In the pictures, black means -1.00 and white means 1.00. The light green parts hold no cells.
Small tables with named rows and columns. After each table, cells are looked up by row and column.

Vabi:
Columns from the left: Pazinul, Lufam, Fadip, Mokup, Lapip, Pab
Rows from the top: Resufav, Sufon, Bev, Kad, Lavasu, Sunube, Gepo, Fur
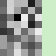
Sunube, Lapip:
-0.09
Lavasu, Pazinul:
-0.60
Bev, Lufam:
-0.06
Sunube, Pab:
0.47
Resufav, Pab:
0.08
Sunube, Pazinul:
0.25
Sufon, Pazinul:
-0.12
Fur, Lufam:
0.08
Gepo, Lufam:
0.02
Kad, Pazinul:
-0.35
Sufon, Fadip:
0.24
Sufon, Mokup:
-0.35
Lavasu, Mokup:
-0.15
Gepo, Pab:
-0.11
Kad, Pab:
-0.18
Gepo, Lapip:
-0.39

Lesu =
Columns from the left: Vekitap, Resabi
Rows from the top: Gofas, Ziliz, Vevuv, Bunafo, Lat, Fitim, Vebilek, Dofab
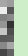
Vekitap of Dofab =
-0.45
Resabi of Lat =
-0.39
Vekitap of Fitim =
-0.30
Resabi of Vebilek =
0.31
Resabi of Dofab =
-0.23
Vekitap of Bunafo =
0.17
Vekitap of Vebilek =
0.07
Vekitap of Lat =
0.55
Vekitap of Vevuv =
0.01
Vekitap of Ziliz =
0.86
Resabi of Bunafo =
-0.60
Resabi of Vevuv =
0.08
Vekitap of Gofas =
0.30
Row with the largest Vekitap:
Ziliz

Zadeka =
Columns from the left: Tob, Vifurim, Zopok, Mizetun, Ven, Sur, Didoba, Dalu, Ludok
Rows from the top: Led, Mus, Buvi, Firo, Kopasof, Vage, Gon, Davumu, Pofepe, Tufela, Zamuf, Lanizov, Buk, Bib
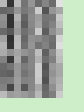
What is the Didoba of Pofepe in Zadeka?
-0.14
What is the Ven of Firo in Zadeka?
0.07
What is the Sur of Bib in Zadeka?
0.44
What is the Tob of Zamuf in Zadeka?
-0.21
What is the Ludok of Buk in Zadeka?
0.43
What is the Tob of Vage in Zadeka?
0.26

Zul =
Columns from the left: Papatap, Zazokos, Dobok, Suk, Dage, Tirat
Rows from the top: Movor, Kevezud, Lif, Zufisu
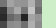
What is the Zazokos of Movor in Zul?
0.28
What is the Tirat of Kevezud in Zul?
-0.15
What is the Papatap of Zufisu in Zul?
-0.43
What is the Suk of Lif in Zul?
-0.72
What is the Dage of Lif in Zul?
0.29
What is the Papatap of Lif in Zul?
-0.68
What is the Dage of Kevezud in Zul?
0.54
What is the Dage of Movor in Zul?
0.38
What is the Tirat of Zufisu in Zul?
0.09
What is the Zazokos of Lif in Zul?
-0.19
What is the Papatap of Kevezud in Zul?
-0.59
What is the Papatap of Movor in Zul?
-0.09
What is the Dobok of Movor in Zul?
0.17
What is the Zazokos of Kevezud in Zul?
0.05
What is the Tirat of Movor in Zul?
-0.02
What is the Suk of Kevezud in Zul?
-0.08
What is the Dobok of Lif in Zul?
-0.06
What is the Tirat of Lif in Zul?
0.16
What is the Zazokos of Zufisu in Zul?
0.10
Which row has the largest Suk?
Movor

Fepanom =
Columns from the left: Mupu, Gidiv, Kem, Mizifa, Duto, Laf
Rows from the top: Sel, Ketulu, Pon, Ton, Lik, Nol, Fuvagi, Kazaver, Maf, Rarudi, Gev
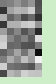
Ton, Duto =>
0.62
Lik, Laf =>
-0.69
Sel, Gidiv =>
0.01
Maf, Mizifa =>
0.49
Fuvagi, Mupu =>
0.65
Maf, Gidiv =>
0.35
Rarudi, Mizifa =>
-0.22
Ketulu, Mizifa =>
0.38
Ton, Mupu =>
-0.57
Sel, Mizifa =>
-0.02
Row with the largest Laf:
Maf

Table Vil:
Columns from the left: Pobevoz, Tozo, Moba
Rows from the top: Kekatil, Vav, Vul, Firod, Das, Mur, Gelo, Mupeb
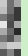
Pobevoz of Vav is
0.48
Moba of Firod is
0.33
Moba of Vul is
-0.57
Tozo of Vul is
-0.34
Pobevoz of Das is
0.33
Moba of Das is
-0.69
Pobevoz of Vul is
-0.06
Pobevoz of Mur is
-0.07
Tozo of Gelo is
0.61
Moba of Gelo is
0.60
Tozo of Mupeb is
0.04
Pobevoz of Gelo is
0.37
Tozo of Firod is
-0.41
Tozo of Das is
-0.17
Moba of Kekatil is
0.29
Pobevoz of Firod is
0.80
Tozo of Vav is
-0.14
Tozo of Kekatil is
-0.12
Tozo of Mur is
-0.32
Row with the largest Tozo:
Gelo

